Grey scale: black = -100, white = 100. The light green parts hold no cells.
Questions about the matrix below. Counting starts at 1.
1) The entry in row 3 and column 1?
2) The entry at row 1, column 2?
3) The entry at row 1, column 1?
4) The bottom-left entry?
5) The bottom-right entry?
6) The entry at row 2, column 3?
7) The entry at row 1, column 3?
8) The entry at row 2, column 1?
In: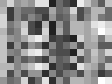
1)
66
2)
66
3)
30
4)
17
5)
87
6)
5
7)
17
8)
43

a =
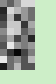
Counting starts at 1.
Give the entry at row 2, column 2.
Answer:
69
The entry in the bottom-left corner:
-81
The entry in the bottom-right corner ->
-34
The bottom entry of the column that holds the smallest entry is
44
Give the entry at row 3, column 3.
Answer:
-57
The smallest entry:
-94
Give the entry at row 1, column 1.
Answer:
8
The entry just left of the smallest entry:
-57
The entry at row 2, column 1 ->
-70
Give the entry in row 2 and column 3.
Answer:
44
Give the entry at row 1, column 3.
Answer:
19
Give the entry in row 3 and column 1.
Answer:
-57

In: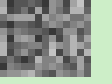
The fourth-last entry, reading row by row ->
2
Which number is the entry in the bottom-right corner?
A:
-20
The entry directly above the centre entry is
-33
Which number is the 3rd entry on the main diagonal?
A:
28
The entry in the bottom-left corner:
2
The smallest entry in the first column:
-56
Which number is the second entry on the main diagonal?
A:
-44
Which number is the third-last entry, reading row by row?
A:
-9
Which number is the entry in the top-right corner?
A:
-33
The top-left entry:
28
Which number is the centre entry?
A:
-20
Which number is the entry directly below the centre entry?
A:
-20
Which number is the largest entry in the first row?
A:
54
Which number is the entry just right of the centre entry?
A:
15
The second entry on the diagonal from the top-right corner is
41
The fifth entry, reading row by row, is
-20
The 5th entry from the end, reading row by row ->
15
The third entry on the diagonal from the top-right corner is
-9
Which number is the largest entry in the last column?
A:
41
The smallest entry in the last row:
-33

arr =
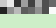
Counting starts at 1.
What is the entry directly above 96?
-18
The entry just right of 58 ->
83
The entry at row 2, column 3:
46

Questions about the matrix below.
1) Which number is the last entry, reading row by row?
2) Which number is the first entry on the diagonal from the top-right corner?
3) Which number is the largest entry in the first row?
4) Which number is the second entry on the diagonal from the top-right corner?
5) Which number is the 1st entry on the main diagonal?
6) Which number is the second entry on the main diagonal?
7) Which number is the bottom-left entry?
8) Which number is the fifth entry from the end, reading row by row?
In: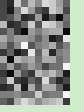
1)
-56
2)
-22
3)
70
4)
34
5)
-44
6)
-79
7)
-22
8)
10

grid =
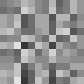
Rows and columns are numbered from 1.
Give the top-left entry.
-3
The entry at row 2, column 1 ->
-13
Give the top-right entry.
18
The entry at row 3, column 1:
31
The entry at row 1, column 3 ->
18
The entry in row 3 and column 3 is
43
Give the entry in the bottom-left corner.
31
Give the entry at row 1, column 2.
8
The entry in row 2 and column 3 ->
-13
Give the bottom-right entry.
43

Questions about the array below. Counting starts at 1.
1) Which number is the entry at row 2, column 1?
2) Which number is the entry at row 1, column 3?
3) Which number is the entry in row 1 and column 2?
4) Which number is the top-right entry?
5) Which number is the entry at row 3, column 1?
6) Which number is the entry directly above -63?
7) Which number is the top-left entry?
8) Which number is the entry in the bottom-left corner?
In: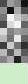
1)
13
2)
3
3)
23
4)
-85
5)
-10
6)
-20
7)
-40
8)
3

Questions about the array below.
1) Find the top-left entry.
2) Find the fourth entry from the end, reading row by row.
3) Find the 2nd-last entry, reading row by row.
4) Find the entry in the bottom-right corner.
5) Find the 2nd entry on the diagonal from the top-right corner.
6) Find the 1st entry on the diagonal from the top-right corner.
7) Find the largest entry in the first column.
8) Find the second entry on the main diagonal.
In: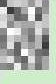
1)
-32
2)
0
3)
-10
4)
31
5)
-10
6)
10
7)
86
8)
-53

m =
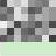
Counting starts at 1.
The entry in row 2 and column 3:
76
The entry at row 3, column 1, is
-18
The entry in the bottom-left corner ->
-30
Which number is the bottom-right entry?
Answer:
-51
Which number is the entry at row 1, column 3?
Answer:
51
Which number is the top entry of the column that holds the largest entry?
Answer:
-41
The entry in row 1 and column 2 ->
64
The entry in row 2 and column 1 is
6
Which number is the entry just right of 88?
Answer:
51

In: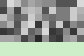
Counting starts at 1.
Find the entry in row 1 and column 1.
-23
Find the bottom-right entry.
-23
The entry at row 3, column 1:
50
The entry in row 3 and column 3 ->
-23
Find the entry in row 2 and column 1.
-46
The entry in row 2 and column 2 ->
30
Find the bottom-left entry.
30
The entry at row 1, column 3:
50
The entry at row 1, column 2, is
70
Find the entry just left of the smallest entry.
-13
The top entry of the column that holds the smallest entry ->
18
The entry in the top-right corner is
70
